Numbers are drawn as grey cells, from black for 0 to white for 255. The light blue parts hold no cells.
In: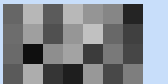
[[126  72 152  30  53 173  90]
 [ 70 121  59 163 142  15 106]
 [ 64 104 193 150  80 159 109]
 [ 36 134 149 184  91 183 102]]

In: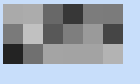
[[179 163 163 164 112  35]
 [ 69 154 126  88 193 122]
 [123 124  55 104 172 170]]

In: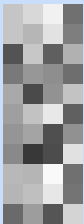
[[212  85 157 106]
 [116 231 191 181]
 [112 249 181 184]
 [225  76  56 137]
 [145  79 164 149]
 [ 96 232 194 159]
 [195 146  74 169]
 [110 142 151 121]
 [177  95 199  83]
 [126 226 182 197]
 [112 241 216 197]]

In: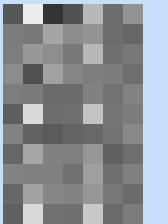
[[123 105 200 112 113 217  96]
 [107 119 150 130 135 162 103]
 [127 111 159 113 128 128 131]
 [110  97 151 127 129 166 102]
 [137 116 104 101  91  98 130]
 [124 118 195 111 108 218  94]
 [130 114 129 107 106 122 125]
 [110 124 126 134 161  81 140]
 [120 112 183 120 142 152 125]
 [103 109 148 140 165 120 124]
 [147 109 184  82  52 237  86]]

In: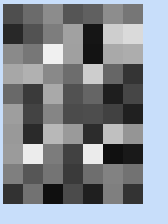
[[ 51 127  31  75  15 114  50]
 [114 130 110  58 116  86 127]
 [ 25  16 235  65 124 236 155]
 [149 192  44 154 184  42 153]
 [ 32  65  77  75 133  67 158]
 [ 70  30 101  81 169  58 105]
 [ 52 102 205 109 137 177 167]
 [173 169  19 160 240 119 138]
 [218 206  21 161 125  82  40]
 [118 141  96  85 140 107  78]]

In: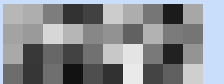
[[207  96  68 234  49  78  18 111  54 109]
 [148  33 121 228 200 113  66 103  56 169]
 [117 123 178  97 146 135 182 215 154 163]
 [167  27 118 173 204  65  50 125 174 183]]

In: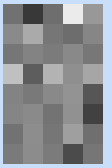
[[118  75 123 140 122]
 [111 159 118 141 114]
 [ 65 145 115 138 133]
 [ 86 147 137 121 131]
 [166 143 179  93 192]
 [119 137 123 131 118]
 [134 109 118 170 138]
 [152 235 110  56 113]]

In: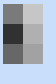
[[162 103]
 [176  49]
 [198 122]]
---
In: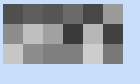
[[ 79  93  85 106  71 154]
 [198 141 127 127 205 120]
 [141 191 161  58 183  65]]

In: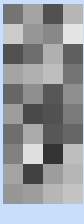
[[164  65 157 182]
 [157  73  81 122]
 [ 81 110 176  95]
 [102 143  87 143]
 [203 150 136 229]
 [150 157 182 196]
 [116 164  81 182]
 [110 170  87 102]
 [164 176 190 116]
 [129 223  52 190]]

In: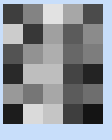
[[204  55 160  91 139]
 [153 118 167  91 110]
 [ 62 131 226 167  75]
 [ 83 146 174 103 125]
 [ 41 190 190  68  35]
 [ 28 218 197  62  20]]

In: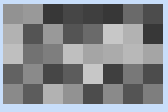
[[178  84 153  84 106 199 178  55]
 [138  92 178 146  76 138  84 126]
 [191 114 126 191 165 171 184 165]
 [ 98 138  70  92 199  63 120  76]
 [146 153  55  70  63  55 106  76]]

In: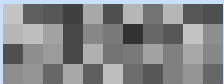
[[196  95  87  64 168  79 182 115 182  87  79]
 [ 79 142 155  71 176 115 121 162 128 168 135]
 [142 149 103 168  95 190 109  87 128 149 103]
 [182 190 162  71 135 121  50 103  87 196 142]]

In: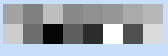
[[205 109   5  94  44 254  80 219]
 [163 128 190 136 144 150 170 183]]

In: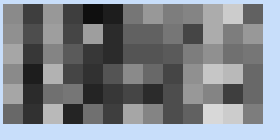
[[138  29 178  69  49  84 138 104  69 144 198 185 104]
 [166  43 112 118  36  55  69  43  77 152 132  62 104]
 [104  49 185  36 112  62 166 132  77  97 216 204 125]
 [166  55 132  90  55  43  84  84  90 125 144 112 118]
 [138  62 152  62  15  29 118 152 125 132 172 204  97]
 [144  77 158  69 158  43  97  97 118  69 172 125 152]]
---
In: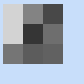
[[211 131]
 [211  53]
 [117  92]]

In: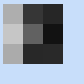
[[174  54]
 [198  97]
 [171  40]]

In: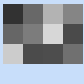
[[ 50 104]
 [102 124]
 [204  75]]

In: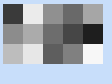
[[ 58 235]
 [140 171]
 [189 231]]

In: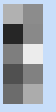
[[177 140]
 [ 38 137]
 [126 236]]

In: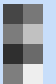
[[ 70 120]
 [124 193]
 [ 47 106]]

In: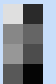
[[223  42]
 [135 101]
 [151  76]]

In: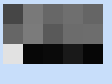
[[ 70 121]
 [102 123]
 [226   7]]
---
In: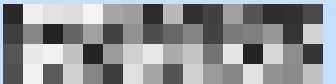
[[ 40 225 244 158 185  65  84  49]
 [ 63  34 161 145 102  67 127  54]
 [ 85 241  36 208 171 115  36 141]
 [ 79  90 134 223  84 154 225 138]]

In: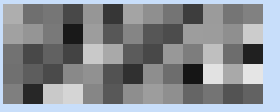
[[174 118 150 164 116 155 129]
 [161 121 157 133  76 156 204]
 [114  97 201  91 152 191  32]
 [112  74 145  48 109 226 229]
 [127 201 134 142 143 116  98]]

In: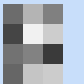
[[108 128]
 [ 69 205]
 [114  58]
 [102 204]]

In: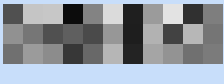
[[ 80 199 131  31 227 126]
 [145  80  74  30  66 117]
 [112 140 104  35 147 123]]

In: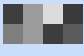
[[ 62 220]
 [126  61]]

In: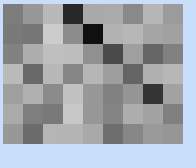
[[125 185 169 137 155]
 [121 204  16 183 161]
 [130 191 144 159 129]
 [186 183 182 100 183]
 [159 139 152 149 162]
 [170 121 151 173 128]
 [152 181 169 135 150]]

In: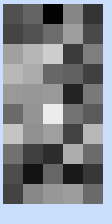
[[ 80   2  52]
 [ 68 108  73]
 [160 205 126]
 [184 103  64]
 [153 153 121]
 [106 236  90]
 [196 159 183]
 [113  44 107]
 [ 77 102  55]
 [ 67 151 106]]

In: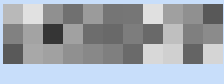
[[185 144 155 118 160  88]
 [129  53 109 125 191 139]
 [ 89 161 136 106 208 213]]
